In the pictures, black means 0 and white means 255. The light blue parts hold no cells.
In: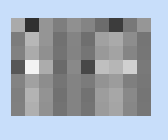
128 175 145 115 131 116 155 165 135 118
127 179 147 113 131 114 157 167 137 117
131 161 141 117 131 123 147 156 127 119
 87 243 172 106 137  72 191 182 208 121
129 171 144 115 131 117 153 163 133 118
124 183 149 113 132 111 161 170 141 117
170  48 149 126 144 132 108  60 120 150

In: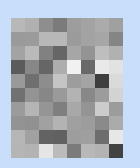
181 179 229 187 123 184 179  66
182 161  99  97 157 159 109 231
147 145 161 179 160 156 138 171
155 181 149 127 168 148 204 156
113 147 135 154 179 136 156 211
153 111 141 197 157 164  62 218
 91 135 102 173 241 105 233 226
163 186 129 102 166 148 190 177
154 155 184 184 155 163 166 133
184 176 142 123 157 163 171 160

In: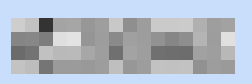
195 189 117 155 155 153 157 191 151 157 194 193 194 145 157 154
107 115 193 185 186 167 158 112 163 158 112 110 109 161 158 184
133 135 125 223 227 149 157 138 160 157 146 134 142 180 157 224
206 194  51 164 166 151 158 200 143 157 202 202 203 176 158 162

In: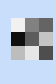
189 230  78
 15  93 196
241 129 100

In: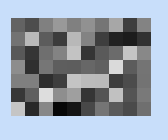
197  40 135   7  20  72 117  90  74 111
 55  95 221 142 159  53  84 193  84 121
127 127  46  62 196 187 186  61  76 115
141  47 118  94  93 103  96 218  92 116
 88  53 111 131 195  53  90 107 197 136
115 185  92  60 184 131  62  34  28  49
 99  77 128 153 128 145 117 167  62 131

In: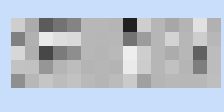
143 183 197 188 194 185 181 187 202 160 181 184 183 183 190
194 193 150 181 189 180 182 180 234 204 182 193 181 126 188
215 175  71 123 142 183 181 185 238 206 182 172 183  97 188
128 177 233 222 218 183 182 183 115 156 182 211 183 205 183
206 171  91 115 132 183 183 181  33 206 182 167 180 225 177
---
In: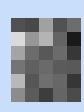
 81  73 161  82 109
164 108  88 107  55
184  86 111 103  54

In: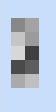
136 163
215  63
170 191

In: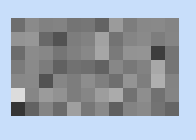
110 138 129 131 116 118  99 155 125 136 137 132
108 139 135 117 128 136 166 122 147 148  61 116
136 137  82 134 125 141 127 111 148 126 175 131
 53  98 132 107 159 119 137  95 131 137 115 101

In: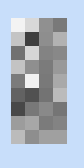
243 216 144 121
113 214 131 136
123 241 121 169
 72 120 137 117
187 142 160 160

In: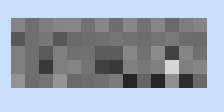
132 111 125 133 134 114 134 110 136 114 134 105 125 132
126 111  90 126 112 113  92  92 135 113 139  66 133 112
146 110 115 148 105 109 112 123  37 100  38 144  45 104

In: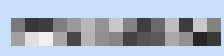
120  55  62 127 154 184 148 200 131  62 106 190  60 199 130

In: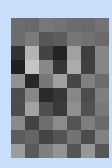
109 105 120 115 108 106 115
 51 179  67  36 161  62 134
145  39 119 160  70 128 108
 76 162  79  58 144  81 121
 92 101  68  84 115  76 130

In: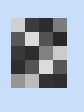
208  60  45 125
 57  45 130 203
150 187  51  46

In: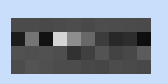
75 75 73 75 77 73 77 76 75 74
81 79 81 78 50 64 83 67 72 91
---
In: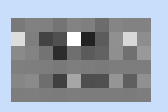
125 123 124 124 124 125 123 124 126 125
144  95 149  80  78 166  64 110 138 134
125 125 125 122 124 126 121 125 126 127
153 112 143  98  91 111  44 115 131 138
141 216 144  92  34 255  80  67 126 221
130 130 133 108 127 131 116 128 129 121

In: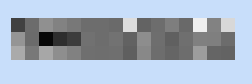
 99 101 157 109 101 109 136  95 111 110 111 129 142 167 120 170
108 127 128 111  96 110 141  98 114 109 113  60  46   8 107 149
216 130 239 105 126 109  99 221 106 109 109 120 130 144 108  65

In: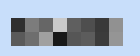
149  59  92  86  24 160 110  90
145  57  78  95 202 102 124  47

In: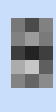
139 101 131
 95 198 172
 62  35  61
122 155 129
129  75 120

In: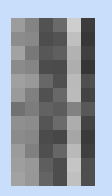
 78 192  77 100 151 162
 78 197  77  94 152 158
 63 185 102  79 128 155
 58 166  71  75 135 139
 67 173 107  85 140 143
 88 130  92  98 124 113
 67 187 104  81 128 154
 79 186  80 103 153 160
 53 174  75  76 133 139
 64 178  95  87 120 162
 55 192  83  77 136 140
 60 206 106  82 132 156

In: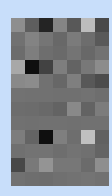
113 116 114 112 109 110 113
142 107 119 119 148 121  72
100 112 115 110 115 115 112
 97 192 110 127  15 100 125
113 113 112 113 113 112 113
124  99 137  99 105 108 109
110 114 112 112 113 113 114
 76  88 127 103 113 140 137
140 120  99 126  66  15 168
114 104 116 106 110 126 108
 89 109 123 104 117 131 113
 73 188  88 133  36  94 142

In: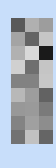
101 193 114
141 160 131
122 154 152
 98 157 184
199 130 130
197 111 208
 26 217 177
198 100 164
157 176  89

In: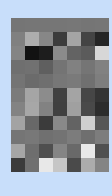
132 172  74 198 232 112  59
 80 233 105 133  79 110 166
125 111 124 115 112 120 117
 86 207  99 137  59 104 163
 44  73 160  64 130 167 131
 52  70 164  65 140 165 123
126 112 122 119 111 107 116
129 117 129 116  95 113 111
215  91  99 139  29  18 132
 37  68 165  60 135 173 128
118 117 119 118 118 118 117

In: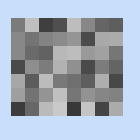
171  68 196  56 201 186 103  60
130 134 147 118 192 148 115 159
 72 174  94 112 121 188  92 167
100 124  74 144 178 124 142  74
118 161 153 189 184  98 106 136
171 169  75 149 139 131 116 136
 94 101 135 189  79  63 191 123
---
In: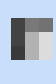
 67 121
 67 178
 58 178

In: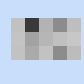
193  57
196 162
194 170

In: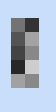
115  51
 84 163
 67 136

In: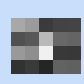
168 155
 81  88
153 142

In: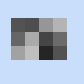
 83  78
102 170
162 191

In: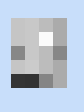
197 200
197 200
135 200

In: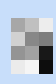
167 192
209 136
148 162

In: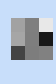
162 127
166 126
 68 125
